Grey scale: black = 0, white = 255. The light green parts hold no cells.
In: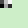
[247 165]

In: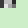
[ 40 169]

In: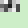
[217 198 185]

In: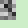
[208  93 137 201]

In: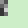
[ 82 101]

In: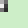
[108 238]

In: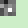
[116 148 136  82]
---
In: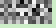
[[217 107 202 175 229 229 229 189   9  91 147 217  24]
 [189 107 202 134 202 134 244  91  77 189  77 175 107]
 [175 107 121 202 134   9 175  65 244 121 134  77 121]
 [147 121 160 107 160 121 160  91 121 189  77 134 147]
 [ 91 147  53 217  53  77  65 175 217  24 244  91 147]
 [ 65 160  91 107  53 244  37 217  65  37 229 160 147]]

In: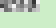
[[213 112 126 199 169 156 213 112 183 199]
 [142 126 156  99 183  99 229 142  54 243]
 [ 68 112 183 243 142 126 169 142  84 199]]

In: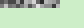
[[127 196 113 127  85 127 167  85 141 225 167 141 141  59 183]
 [ 85 113  72  72 155  59 183 167 211 100  43 183 167 155 113]]

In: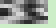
[[211 211 173 146 116  74  45  45  86 132 159 186]
 [198 211 198 173 146 101  61  33  45  86 116 146]
 [146 173 198 198 186 159 132 101  74  61  45  61]
 [116  74  74 132 173 173 101  74  86 146 186 159]
 [ 45  45 116 198 186 132  61  61 101 186 211 132]
 [ 33  33  86 159 211 211 116  45  33  86 159 225]]

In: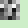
[[231 146 188 246 130]
 [130 172  55 158 215]
 [ 99 115  29  84 158]
 [ 84 146 172  68 201]
 [ 41 115 188  17 146]]

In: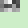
[[145 185 215 160 172]
 [133 200 246  61  87]
 [119  74  87 160  74]]

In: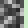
[[175  92  55  67  40 163]
 [163  92  55  67  40 175]
 [122  67  55  67 107 199]
 [107  67  79 175 147  79]
 [ 92 187 147  92  55  79]
 [ 79 134 199 107  55  79]
 [ 67 122 199 122  55  79]]

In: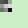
[[153 205 219]
 [113 139  15]
 [ 85  72 165]]

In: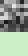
[[213 213 158 103  34 143  74]
 [200 118  88 143 103  48  88]
 [143 130 143 226 173 158 200]
 [130 103  74  74 118  61  88]
 [118  22  48  74  34 118  61]
 [103 200 130  88 173 143 186]
 [ 74 186 173 173 118  34 143]
 [ 48 130  61  61  88  48  61]]
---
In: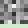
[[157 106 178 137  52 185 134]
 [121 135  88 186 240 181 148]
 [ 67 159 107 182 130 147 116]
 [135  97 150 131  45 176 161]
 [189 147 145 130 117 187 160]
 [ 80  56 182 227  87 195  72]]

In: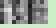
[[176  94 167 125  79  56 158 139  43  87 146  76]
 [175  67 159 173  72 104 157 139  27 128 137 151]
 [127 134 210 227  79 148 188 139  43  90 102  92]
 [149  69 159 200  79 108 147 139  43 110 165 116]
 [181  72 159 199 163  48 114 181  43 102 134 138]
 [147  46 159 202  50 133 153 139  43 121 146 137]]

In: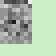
[[239 170  83  83  67  89 113  74]
 [107 189 211 167 132 130 169 176]
 [168 147 149 120 179 200 141 180]
 [170 147 151 104 116 154 124 146]
 [181 147 176 105 135 132 149 197]
 [118 191 111  69  27 187 105 162]
 [167 117 133 145 175 166  92  57]
 [167 143  84 141 150 164 125 113]
 [122 180 200 116 180  78 140 174]
 [131 174 151 173 144 131 162 137]
 [146 153 170 140 155 140 145 178]]

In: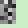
[[170  98 226  53]
 [ 36 166 112  68]
 [156 160  47 198]
 [137 151 132  22]
 [123  58 100 194]
 [173 142 146  70]]

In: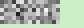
[[108  96 121 154  62 214 225 101 207 146 193 195 173 123 127]
 [213 125 189 157 218  74 148 188 126 182 124 169 111 133 182]
 [108 226 103 148 146 203  68 107 199  59 220 120 246 147 191]
 [192 110 189 183 183  30 152 190 185 187 222 150 212  88 186]
 [183 220 154 152 202 122  86 188 145 171 108 132 146 115 165]
 [206  98 134 172 154 191 119 170 220  97 219 114 152 140  75]]

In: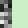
[[ 44 114  87]
 [ 27  37 158]
 [ 86  34  88]
 [122 212 183]
 [101 129  91]
 [ 62 234 161]
 [168  47 147]]

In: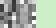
[[213 211 160 155  53 164 241 122 189]
 [134  62 194 127  61 123 141 187 112]
 [135  61 189 125  59 123 172 186 115]
 [249 135 116  64 177 104 165 160 129]
 [ 87  79 134 143 245 123 170 170 109]
 [252 139 116  66 172 110 165 163 121]
 [137 169 240  80 188 167 137 187 212]]
